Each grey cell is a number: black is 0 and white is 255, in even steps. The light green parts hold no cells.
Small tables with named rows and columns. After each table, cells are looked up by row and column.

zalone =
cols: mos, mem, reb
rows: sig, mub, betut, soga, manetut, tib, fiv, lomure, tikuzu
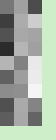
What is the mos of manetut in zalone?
181
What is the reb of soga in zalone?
160
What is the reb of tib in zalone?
235
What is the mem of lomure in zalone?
170
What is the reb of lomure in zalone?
132
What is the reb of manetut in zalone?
233
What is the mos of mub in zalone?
62
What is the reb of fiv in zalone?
245
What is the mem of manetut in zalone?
129
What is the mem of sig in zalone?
161
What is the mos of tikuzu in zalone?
93
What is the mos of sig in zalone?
119
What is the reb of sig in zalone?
76
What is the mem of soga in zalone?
181
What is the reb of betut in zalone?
164

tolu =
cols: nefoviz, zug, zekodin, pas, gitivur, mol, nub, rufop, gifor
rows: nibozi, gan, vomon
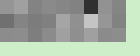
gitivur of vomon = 160
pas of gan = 128
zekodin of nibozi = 131
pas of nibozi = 138
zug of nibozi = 160
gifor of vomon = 141
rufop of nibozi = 146
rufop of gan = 150
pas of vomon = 139
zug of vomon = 141
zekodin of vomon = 126
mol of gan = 144
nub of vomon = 160
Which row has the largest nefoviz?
nibozi

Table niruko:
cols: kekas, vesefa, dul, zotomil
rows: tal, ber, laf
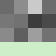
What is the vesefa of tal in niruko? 141
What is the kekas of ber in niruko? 119
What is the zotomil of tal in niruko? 109
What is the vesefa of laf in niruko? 95
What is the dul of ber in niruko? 60
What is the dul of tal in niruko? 202
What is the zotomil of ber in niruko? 74
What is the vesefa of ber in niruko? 114
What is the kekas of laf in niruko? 138
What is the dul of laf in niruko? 158
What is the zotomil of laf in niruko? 114
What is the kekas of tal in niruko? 107

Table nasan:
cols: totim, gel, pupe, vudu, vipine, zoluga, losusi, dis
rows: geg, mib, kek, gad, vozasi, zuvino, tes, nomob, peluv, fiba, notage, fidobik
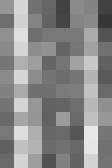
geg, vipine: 65
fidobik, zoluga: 99
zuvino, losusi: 179
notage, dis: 113
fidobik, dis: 115
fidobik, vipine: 129
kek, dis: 84
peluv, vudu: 98
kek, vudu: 120
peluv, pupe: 149
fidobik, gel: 211
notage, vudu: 107
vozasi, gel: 175
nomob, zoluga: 110
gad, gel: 213
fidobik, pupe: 157
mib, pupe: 132
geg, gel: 214
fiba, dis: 118

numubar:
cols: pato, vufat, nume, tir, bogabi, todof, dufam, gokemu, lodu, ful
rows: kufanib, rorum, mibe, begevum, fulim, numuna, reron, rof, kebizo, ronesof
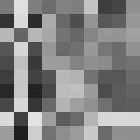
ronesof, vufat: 29
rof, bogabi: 179
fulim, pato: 74
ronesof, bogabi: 142
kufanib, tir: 108
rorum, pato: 52
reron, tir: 72
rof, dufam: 144
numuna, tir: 84
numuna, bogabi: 183
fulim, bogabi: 156

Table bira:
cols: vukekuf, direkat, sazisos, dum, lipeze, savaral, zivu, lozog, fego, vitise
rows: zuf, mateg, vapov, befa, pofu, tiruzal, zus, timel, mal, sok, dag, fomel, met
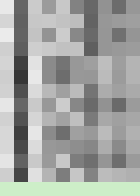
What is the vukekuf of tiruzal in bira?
206
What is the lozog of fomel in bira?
149
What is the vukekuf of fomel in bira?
228
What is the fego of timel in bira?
106
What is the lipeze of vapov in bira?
204
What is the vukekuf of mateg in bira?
213
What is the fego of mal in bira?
160
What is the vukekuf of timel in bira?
230
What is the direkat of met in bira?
69
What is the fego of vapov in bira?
112
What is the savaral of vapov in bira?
136
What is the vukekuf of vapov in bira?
235
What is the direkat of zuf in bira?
101
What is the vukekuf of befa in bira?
207

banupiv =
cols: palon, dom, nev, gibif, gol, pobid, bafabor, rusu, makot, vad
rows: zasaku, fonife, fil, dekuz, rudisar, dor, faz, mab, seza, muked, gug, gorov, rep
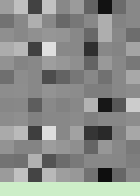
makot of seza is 136
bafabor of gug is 101
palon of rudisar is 146
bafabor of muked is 53
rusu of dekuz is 136
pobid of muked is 162
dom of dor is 141
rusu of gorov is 136
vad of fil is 109
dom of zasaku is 192
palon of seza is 140
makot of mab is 87
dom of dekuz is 184
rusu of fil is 174
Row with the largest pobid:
muked

